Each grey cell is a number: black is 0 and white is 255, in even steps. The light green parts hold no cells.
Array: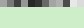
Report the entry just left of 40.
150
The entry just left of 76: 176
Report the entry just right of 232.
219

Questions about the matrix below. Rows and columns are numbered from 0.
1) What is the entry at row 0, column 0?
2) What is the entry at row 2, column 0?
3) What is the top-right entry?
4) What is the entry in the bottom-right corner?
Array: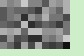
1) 160
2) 88
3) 175
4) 17

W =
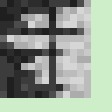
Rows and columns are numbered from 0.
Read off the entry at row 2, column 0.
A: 31
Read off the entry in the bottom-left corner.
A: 76
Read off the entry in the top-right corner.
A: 172
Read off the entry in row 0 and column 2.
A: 44
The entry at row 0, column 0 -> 60
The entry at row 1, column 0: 31
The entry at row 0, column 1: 31
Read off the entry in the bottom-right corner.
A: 188
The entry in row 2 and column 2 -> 44
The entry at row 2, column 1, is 31
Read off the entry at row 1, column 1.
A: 44

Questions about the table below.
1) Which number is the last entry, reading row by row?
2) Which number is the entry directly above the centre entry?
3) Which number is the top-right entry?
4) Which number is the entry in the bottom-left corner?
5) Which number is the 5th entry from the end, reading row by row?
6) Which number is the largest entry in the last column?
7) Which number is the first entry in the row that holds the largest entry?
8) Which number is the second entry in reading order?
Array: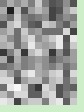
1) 202
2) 172
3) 83
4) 232
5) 126
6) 232
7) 111
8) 172

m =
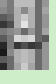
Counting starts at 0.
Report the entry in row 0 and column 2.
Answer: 188
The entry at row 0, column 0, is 149
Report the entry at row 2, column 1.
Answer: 107
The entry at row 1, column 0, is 137
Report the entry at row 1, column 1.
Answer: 122
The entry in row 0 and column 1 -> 122
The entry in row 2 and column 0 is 91
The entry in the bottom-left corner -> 40
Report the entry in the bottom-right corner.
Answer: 149
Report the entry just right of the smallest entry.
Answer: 137
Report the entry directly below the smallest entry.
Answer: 91
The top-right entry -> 149
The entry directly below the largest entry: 107

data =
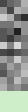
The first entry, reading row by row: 72
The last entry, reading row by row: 117
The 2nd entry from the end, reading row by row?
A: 146
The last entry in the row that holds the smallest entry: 146
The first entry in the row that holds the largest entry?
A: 203
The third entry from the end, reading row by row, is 131
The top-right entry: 175
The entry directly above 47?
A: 160
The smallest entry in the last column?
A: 47
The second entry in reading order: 102
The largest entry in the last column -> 188
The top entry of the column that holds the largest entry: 117
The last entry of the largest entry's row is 131
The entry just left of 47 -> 86
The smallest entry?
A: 33
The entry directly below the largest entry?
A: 86

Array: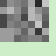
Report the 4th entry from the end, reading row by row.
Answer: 115
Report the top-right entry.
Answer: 196
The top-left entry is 86
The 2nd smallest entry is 55
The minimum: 41
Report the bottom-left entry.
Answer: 156
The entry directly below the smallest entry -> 142
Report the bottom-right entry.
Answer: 101
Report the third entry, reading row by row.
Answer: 130

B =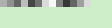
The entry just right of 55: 101
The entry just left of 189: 101
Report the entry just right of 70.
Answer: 114
